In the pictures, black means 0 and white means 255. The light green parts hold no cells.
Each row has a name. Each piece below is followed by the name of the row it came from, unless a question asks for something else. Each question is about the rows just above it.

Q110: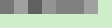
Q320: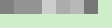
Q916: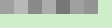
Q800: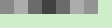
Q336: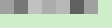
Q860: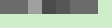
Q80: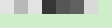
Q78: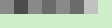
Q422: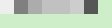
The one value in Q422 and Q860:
[86]
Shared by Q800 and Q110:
[148]

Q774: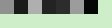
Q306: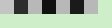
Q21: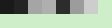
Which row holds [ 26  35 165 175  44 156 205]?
Q21
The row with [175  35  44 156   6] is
Q774
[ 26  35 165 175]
Q21
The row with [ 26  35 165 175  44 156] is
Q21
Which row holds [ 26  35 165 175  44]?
Q21

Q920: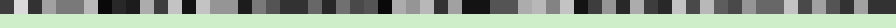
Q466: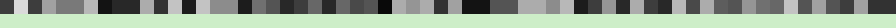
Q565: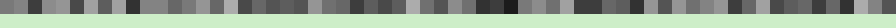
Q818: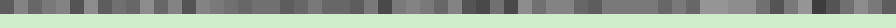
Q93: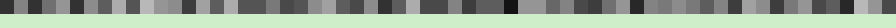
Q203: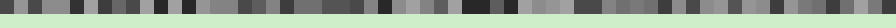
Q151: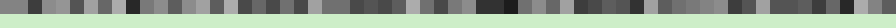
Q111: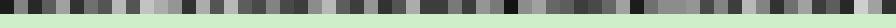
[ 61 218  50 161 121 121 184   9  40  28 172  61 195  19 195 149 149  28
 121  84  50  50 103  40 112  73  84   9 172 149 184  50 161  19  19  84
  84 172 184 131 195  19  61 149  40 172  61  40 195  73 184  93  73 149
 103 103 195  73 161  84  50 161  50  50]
Q920
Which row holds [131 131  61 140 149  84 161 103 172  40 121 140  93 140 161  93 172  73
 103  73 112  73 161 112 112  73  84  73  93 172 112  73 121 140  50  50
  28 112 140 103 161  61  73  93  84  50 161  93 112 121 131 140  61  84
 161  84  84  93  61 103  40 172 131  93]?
Q151
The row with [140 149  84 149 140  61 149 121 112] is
Q203
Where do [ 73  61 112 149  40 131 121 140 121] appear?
Q93

